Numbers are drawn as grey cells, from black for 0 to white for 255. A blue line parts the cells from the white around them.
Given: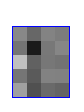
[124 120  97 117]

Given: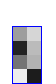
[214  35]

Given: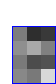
[ 57 169 122]

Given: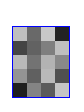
[ 35 127 115 148]

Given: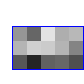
[184 180  97]

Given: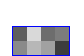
[124 161]
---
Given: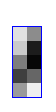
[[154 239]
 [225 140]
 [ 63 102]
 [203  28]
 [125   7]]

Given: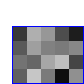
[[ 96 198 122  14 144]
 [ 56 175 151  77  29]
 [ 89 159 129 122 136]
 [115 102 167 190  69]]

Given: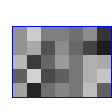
[[ 96 210  74  96 119 175 197]
 [147 204 127 127 111 140  53]
 [147 169  82 140 104  67  30]
 [183  59 104 155 119 175 169]
 [162  38 111 133 119 189  96]]

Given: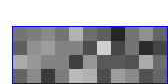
[[171 151 131 131  64 151  89  89  82 171 109]
 [ 95 144 157 131 131  76 207  70 116  43  70]
 [101 138  58 124 185 177  76 157 138  82 101]
 [116 124 138 116 177 109  95  37 116 144 101]]

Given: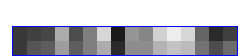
[[ 56  85  93 157  93 127 172  42 141 141 179 195 187 114  77 108]
 [ 56  64  71 172  77 127 215  26 149 134 209 237 215 101  42  64]]

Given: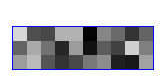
[[156 186  85  51  72 120 141  31  24 162]
 [100 170 114  38 156  17  92  65 208 128]
 [215  79  72 178 178   3 134 106  51 100]]

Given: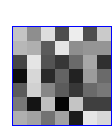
[[ 69 229  83  55 106 168  48]
 [ 13 215  42  99  34 156 106]
 [ 91 209 134  91  55 106 120]
 [183 175  91 229 142 149 149]
 [175 162 114 162  27 229 215]
 [196 142 221  77 237  77 202]
 [120  20 190   5 196  63  63]]
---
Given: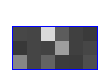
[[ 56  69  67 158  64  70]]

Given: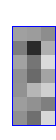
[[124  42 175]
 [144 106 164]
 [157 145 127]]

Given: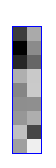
[[  2 139]
 [175 201]
 [142 143]
 [192  70]]

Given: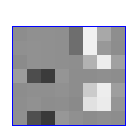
[[144 145 144 143 110 240 152 141]
 [156  77  59 149 141 141 143 141]
 [142 145 141 142 138 225 235 149]]

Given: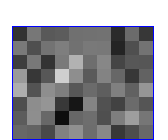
[[121  79 115 126 113 121 120  36  79 115]
 [154  55  87 207 142  90 131 103  55  98]
 [ 78 141 149  56  22 132  81  66 107  85]
 [103  99  73 129 144 109 136  56  77 104]]

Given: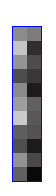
[[197  47]
 [ 77  56]
 [157  95]
 [ 94  82]
 [147  72]]

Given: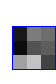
[[12 82 93]]

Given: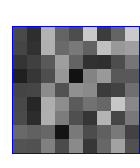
[[ 69  49 176 106 121  97 192 152 159]
 [ 32  54  78 151  18 131 153  88  88]
 [ 72  38 174 141  91 114 103 198 136]
 [105  97 103  20 121  76  96 121  66]]
